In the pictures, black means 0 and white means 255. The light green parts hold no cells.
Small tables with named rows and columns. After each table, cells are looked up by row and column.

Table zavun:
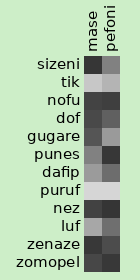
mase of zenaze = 56
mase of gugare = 85
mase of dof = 73
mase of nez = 66
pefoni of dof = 96
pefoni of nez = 53
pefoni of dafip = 109
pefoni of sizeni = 129
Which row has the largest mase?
puruf

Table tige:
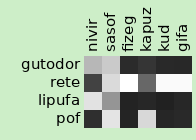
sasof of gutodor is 202
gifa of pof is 41
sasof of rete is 218
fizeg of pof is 36
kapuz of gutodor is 53
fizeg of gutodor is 43
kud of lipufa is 33
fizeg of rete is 255
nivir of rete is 66
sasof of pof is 228
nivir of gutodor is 183
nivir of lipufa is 226
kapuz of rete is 103
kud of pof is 38
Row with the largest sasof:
pof

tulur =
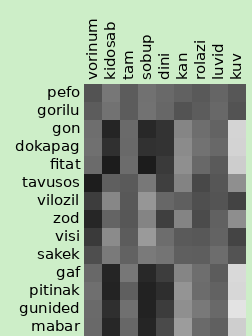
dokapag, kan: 139
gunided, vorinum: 106
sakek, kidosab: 122
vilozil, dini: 103
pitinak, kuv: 215
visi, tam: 92
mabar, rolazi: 106
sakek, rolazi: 94
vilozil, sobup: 150
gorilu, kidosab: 114
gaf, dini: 61
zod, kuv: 142
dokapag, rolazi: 114
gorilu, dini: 103
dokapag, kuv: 211
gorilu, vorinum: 92
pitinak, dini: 46
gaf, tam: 119
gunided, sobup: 34
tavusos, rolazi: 72

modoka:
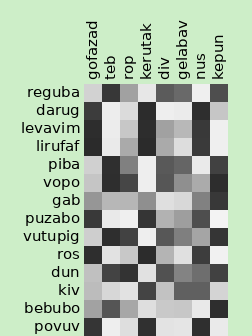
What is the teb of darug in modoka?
237
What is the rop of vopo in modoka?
70
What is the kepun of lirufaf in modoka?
239
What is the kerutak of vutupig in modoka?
238
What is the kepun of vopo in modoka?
45
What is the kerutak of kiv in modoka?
68
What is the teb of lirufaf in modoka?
234
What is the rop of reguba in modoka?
161
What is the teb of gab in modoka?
183
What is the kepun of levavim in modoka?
239
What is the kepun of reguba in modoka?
78
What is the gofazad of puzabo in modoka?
57
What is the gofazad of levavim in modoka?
45
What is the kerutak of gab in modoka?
143
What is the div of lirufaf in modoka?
170
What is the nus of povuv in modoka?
47
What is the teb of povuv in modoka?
238
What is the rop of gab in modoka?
182

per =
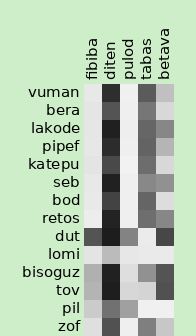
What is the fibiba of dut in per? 84
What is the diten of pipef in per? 44
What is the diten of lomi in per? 187
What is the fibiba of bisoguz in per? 176
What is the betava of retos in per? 135
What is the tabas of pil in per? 240
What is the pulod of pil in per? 160
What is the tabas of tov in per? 212
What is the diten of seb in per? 33
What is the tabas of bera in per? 118
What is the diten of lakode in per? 32
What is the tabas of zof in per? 127
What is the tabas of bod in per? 101
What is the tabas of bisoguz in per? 145
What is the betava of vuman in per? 192
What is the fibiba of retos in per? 237
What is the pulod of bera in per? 239
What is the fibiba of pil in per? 203
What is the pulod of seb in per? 239
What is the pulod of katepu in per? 242
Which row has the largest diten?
lomi

